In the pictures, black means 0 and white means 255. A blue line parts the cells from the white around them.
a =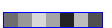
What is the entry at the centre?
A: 165
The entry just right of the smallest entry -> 188
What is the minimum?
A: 35

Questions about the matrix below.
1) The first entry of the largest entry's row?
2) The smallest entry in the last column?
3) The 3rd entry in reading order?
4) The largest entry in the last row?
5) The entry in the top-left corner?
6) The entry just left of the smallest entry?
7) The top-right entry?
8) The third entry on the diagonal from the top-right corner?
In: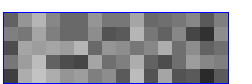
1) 63
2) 90
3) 181
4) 195
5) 98
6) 90
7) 127
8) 141

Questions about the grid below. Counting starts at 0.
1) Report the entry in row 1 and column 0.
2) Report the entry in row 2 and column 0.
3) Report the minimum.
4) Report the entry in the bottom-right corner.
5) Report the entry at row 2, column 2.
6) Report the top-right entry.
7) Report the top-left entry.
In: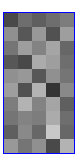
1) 144
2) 117
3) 52
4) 179
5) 131
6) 125
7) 73
